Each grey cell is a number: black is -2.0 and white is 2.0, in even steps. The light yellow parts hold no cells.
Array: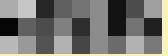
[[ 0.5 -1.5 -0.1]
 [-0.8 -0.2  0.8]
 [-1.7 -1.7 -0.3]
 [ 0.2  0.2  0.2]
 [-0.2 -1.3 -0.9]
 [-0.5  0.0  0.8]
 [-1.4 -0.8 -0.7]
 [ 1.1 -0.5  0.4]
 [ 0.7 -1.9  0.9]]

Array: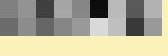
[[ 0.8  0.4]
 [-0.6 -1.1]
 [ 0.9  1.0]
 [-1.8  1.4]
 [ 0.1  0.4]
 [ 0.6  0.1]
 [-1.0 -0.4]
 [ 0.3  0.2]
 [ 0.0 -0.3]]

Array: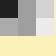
[[ 1.3  1.7]
 [ 0.5  0.5]
 [-1.5  0.7]]

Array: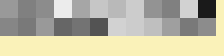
[[-1.6  0.2]
 [ 1.3 -0.1]
 [ 0.0  0.5]
 [ 0.3  1.0]
 [ 1.2  1.2]
 [ 0.9  1.3]
 [ 1.1 -0.7]
 [ 0.6 -0.2]
 [ 1.7 -0.4]
 [ 0.2  0.4]
 [ 0.0 -0.1]
 [ 0.4  0.1]]

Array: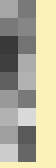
[[-0.1  0.1 -0.2  0.7  0.8 -0.1  1.4 -0.6 -0.4]
 [ 0.6 -0.1 -1.1 -1.0 -0.5  0.4  0.8  0.5  1.2]]

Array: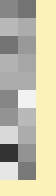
[[-0.2  0.7  0.4  0.6  0.7  1.8  0.9  0.7  0.3 -0.1]
 [ 0.1  0.9 -0.2  0.8  0.7  0.1  0.3  1.4 -1.2  1.6]]
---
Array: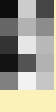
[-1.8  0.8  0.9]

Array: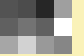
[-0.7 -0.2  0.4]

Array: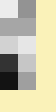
[1.7 0.6]

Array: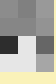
[ 0.2  0.1 -0.4]

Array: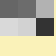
[-0.4  1.3]

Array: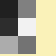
[-1.5  1.8]
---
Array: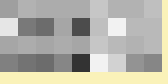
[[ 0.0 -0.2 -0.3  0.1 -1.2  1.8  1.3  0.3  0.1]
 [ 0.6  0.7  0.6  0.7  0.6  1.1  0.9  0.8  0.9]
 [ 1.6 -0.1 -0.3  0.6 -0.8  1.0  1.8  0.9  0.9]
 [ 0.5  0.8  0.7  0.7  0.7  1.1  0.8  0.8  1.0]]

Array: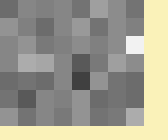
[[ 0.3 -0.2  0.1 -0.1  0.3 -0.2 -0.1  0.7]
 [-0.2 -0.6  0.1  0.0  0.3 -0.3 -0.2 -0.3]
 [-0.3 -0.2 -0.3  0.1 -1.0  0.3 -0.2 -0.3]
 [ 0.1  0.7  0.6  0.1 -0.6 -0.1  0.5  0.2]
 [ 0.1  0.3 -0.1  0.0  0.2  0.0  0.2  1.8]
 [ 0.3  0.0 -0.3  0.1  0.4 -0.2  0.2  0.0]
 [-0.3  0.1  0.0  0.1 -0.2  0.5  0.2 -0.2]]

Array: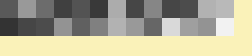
[[-1.2 -0.9 -0.8  0.3 -0.5  0.0  0.8  0.4 -0.4  1.4  0.5  0.3  1.8]
 [-0.6  0.4 -0.3 -1.0 -0.7 -1.1  0.7 -0.9  0.1 -0.9 -0.8  0.8  0.9]]

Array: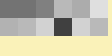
[[ 0.8  0.9  1.3 -1.0  1.3  0.9]
 [-0.2 -0.2  0.0  0.9  0.7  1.5]]

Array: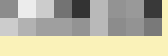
[[ 1.2  0.8  0.5  0.5  0.3  0.9  0.2  0.3 -0.1]
 [ 0.2  1.7  1.2 -0.2 -1.2  0.9  0.3  0.4 -1.1]]

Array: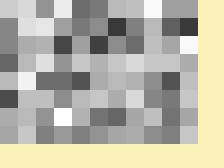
[[ 0.6  1.1  0.0  0.4  0.0  0.3  0.6  0.7  0.2  0.0  1.1]
 [ 0.7  0.9  0.3  2.0  0.8 -0.2 -0.4  0.6  1.0 -0.2  0.6]
 [-0.8  1.0  1.0  0.2  0.9  1.1  0.7  1.4  0.1 -0.1  1.1]
 [ 0.9  1.8 -0.3 -0.3 -0.7  0.7  0.9  0.8  0.2 -0.7  1.0]
 [-0.4  0.9  1.5  0.3  1.1  0.8  1.1  1.4  1.1  1.1  0.7]
 [ 0.1  0.7  0.8 -0.9  0.5 -1.0  0.2 -0.3  1.0  0.6  1.9]
 [ 0.1  1.5  1.6  0.5 -0.1  0.2 -1.1  0.0  0.9 -0.5 -1.1]
 [ 1.2  1.4  0.3  1.7 -0.3 -0.1  0.9  1.0  1.9  0.5  0.5]]

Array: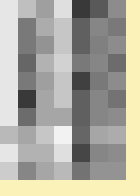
[[ 1.2  0.1  0.6  0.9 -0.2  0.3  0.3]
 [ 1.6  0.8  0.8  1.5 -0.9  0.1  0.2]
 [ 0.9  0.6  1.1  1.8 -0.4  0.6  0.7]
 [ 1.6 -0.3  0.6  0.6 -0.5  0.1  0.2]
 [ 1.6 -1.1  0.6  1.1 -0.5  0.1 -0.2]
 [ 1.6 -0.1  0.5  1.1 -1.0 -0.1  0.2]
 [ 1.6 -0.4  0.8  1.3 -0.1  0.1 -0.3]
 [ 1.6 -0.1  0.3  1.1 -0.5  0.0  0.2]
 [ 1.6 -0.1  0.7  1.1 -0.5  0.1 -0.1]
 [ 1.6  1.0  0.5  1.5 -1.1 -0.6  0.2]]
